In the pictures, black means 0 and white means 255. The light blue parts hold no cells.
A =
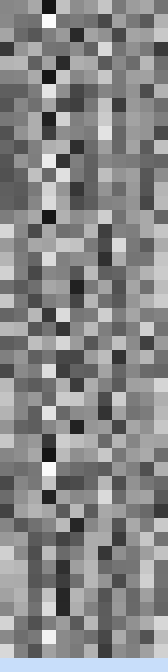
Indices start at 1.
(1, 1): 135
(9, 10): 163
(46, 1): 137
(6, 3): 170
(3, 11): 158
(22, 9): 89
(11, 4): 175
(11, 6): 46
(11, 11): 91
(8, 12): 109
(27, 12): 102
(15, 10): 148
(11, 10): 163
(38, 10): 169
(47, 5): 138
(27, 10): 135
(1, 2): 138
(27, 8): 163
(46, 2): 110
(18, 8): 76
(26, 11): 182
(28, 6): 59
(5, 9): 136
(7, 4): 228
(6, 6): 135
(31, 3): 94
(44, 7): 129
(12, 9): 126
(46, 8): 72
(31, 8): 156
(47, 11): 160
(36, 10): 157
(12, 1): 85
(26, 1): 128
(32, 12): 162
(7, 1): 95
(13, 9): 148
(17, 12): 197
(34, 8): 92
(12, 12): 100

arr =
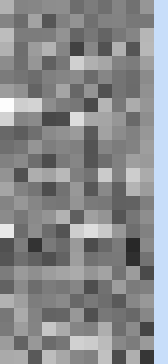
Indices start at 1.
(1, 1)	178
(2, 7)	112
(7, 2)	145
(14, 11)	156
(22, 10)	135
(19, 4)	80
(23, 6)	152
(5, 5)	119
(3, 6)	101
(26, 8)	193
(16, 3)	138
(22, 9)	89
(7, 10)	107
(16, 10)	118
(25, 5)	118
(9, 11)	142
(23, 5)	101
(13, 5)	185
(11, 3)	149
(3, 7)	119
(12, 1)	129
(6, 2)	116
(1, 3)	134
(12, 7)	84
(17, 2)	108
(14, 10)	180
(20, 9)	115
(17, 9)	152
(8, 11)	150
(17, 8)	201
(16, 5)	178
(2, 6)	147
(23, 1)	119
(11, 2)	118
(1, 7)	124
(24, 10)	139
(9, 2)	133

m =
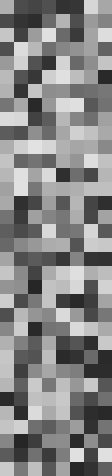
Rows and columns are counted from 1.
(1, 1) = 175
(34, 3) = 191
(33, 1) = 91
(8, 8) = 114
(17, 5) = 113
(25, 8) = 201
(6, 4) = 207
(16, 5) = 119
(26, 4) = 189
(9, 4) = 93
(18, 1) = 104
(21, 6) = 215
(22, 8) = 164
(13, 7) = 72
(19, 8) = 50
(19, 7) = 52
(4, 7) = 162
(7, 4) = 141
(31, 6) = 157
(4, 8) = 98
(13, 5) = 47
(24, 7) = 196
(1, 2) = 76
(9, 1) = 218
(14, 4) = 175
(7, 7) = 111
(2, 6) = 78
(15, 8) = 47
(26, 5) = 42
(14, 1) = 161
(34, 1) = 202
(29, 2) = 72
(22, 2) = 75
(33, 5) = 125
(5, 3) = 82
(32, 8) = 73
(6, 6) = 189
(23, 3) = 149

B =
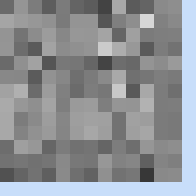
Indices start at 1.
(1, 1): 106
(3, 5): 135
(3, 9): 101
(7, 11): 168
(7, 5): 128
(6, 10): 112
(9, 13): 121
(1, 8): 67
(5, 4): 85
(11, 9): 125
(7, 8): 119
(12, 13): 127
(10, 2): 131
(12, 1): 114
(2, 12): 129
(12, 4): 117
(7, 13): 111
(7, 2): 176
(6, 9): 169
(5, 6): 118
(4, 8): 203
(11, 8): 101
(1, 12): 138
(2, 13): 137
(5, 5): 120
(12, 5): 137
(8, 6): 154
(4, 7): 148
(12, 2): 118
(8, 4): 164
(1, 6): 100
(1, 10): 91
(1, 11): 100
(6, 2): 135
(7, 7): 125

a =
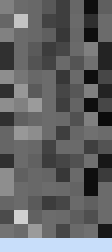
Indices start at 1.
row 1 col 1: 129
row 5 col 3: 83
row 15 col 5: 70
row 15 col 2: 107
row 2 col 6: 106
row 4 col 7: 128
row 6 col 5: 55
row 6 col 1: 142
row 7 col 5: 70
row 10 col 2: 152
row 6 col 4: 108
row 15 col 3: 90
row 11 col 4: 67
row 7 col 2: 152
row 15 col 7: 96
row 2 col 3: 104
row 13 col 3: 104
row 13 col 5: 55
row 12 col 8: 23
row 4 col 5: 70
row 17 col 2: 107
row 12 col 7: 112
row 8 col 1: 142
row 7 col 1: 48
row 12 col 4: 60
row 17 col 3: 155
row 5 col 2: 107
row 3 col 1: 129
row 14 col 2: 107
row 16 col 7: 79
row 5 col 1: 48
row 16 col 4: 108
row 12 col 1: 48
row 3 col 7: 14
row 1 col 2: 107
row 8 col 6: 100

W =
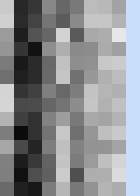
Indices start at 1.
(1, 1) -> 202
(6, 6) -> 113
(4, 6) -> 138
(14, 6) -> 120
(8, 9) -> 192
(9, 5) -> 157
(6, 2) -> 31
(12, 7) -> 155
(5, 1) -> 123
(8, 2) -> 74
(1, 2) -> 40
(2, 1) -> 208
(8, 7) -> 197
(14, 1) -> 106
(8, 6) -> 141
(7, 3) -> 65
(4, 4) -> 142
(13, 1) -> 127
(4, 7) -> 140
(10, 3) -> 49
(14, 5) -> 182
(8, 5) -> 116
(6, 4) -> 106
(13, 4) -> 96
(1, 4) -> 136
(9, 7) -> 169
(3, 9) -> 231
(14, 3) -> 23
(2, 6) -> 138
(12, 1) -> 128
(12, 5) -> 196
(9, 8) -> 164
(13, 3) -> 78
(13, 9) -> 219
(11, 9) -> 164
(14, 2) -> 32

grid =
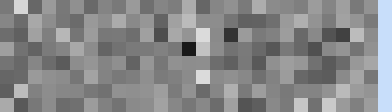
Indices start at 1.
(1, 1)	121
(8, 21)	122
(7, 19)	157
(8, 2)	89
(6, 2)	105
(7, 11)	146
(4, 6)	168
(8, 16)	108
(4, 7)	140
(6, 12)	123
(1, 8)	132
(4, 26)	116
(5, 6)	141
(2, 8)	141
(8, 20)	137
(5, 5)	91
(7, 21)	121
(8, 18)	84
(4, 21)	121
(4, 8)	100
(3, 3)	161
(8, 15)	136
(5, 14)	141
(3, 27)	140
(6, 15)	219
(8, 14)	119
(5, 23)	113
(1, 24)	133
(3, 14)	148
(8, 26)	128
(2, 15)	141
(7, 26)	155
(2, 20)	111
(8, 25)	154

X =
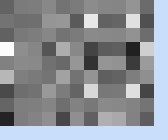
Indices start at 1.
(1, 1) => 99
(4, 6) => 136
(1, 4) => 136
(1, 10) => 148
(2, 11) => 80
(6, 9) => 99
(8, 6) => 130
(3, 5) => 115
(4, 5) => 173
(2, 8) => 98
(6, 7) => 148
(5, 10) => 59
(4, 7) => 68
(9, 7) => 96
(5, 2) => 138
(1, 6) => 123
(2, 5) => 151
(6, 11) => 143
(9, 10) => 130
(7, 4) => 153
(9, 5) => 71
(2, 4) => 149
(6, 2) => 127
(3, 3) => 125
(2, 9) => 101
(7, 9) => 121
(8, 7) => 120
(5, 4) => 113
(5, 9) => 146

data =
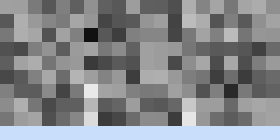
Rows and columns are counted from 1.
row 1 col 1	160
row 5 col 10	81
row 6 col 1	72
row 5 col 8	73
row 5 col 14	142
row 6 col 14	126
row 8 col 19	167
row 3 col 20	148
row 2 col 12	158
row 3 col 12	134
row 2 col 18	89
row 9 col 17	92
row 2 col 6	166
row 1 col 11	95
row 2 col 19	144
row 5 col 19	126
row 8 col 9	101
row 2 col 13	67
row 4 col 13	152
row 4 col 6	155
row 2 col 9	85
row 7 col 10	128
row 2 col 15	173
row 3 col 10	128
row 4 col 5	93
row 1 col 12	94
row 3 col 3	166
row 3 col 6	128
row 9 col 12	138
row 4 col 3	127
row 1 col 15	132
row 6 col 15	117
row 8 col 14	200
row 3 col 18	117
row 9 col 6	135
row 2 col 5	123
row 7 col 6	122
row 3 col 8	88
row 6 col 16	62

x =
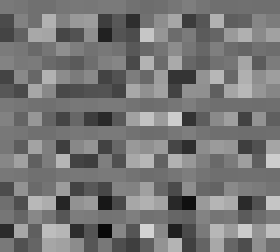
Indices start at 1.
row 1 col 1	121
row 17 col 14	74
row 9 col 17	159
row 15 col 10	167
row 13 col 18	112
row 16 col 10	127
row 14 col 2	147
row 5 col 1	131
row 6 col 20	158
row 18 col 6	140
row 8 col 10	115
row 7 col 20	134
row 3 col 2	98
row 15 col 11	177
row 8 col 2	118
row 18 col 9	78
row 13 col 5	118
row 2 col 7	157
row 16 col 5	86
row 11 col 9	104
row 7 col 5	73
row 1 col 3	112
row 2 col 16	177
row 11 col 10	153
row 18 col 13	180
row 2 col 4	178
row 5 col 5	99
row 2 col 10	46
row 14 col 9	132
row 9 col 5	68
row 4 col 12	117
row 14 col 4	116
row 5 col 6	90
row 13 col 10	115
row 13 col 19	112
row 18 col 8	120
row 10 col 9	122
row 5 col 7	110
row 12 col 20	205

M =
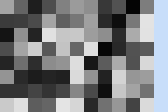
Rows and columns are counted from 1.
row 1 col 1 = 164
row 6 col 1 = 148
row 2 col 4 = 165
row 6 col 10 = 150
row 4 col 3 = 205
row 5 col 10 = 81
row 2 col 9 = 13
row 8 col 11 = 218
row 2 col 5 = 95
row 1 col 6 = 155
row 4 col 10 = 82
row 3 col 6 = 200
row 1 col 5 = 129
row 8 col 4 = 101
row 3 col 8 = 142
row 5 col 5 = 147
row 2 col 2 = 61
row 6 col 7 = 146
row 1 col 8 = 56
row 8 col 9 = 151
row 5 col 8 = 92
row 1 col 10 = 4
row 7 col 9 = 198
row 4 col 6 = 102
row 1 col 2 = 100
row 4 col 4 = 88
